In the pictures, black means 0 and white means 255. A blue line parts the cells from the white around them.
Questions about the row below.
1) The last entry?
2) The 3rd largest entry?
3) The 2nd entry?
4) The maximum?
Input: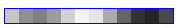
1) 73
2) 211
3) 144
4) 244

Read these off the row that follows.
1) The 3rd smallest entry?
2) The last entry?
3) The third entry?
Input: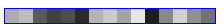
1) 64
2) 113
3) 90

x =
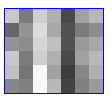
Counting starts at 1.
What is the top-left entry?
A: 200
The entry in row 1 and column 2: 123
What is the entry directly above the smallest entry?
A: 73
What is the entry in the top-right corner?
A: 184
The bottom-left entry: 135
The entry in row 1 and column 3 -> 207
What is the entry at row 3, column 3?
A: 213
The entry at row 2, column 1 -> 103
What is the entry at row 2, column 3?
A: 220
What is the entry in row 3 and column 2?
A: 141

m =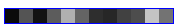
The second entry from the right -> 196
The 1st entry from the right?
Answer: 115
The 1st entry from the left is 11
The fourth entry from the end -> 65

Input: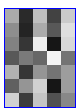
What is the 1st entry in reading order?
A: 171
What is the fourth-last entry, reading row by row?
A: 60
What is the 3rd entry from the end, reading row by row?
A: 197
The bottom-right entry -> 136
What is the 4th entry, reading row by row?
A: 66
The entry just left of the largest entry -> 103
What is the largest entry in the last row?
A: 209
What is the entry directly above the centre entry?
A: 238
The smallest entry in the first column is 88
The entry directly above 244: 22

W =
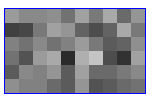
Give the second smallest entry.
50
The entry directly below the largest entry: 106
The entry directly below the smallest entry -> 91
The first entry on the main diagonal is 155
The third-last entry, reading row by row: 91
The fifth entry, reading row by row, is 114
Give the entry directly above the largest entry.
121
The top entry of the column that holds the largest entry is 121
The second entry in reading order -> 137
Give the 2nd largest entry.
175
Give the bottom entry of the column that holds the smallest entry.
91
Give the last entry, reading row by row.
114
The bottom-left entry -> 143
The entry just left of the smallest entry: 169
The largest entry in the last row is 149
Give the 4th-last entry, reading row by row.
83
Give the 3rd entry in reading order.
137
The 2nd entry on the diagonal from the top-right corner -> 169

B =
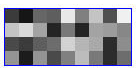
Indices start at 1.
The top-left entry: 59
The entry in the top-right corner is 240
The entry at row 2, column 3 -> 163
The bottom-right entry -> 109
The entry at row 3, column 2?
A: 59
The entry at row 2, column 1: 196
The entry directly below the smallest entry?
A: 217
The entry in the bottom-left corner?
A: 148
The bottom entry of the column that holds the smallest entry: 28
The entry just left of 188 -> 128

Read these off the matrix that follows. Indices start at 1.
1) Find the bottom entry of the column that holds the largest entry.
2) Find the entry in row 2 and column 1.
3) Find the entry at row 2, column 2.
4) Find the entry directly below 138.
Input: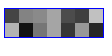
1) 39
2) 179
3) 18
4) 118

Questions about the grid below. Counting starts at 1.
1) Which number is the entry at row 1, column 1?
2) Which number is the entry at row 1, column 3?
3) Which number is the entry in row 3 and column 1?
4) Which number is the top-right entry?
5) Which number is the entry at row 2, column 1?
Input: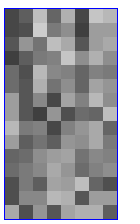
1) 71
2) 190
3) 86
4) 184
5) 71

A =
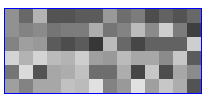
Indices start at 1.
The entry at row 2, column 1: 145
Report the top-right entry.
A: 104
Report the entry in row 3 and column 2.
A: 159
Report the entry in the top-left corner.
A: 145
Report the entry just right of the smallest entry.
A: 187
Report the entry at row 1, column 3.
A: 179
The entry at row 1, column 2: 104
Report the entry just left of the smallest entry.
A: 91
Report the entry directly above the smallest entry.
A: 173
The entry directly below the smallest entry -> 159
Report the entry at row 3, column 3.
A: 153

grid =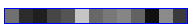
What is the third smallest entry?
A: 44
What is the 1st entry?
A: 112
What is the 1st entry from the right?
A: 58
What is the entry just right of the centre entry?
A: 120

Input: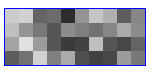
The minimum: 45
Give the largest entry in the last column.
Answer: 140
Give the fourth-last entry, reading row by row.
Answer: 65
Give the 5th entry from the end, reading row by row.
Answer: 79
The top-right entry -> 134
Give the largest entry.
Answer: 224
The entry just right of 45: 148
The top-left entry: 203
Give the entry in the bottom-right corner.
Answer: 120
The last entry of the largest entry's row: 100
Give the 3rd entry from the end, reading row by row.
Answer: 71
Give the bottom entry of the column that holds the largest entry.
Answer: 114

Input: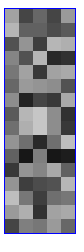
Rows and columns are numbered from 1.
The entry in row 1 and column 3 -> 103
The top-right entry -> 154
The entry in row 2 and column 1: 182
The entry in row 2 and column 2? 97
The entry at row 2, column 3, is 97
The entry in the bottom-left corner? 69
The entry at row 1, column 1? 162
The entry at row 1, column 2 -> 69
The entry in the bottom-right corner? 103

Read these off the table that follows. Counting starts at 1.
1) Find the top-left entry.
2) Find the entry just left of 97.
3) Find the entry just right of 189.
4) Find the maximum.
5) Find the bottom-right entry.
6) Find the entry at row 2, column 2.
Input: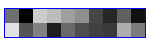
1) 111
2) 38
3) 159
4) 226
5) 123
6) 84

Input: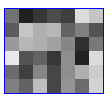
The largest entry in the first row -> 220
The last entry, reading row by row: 212
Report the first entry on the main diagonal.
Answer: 115
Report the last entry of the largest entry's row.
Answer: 220
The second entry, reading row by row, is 32
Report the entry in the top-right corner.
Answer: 197
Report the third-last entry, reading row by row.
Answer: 148
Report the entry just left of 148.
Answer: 70
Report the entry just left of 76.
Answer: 55
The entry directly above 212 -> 204
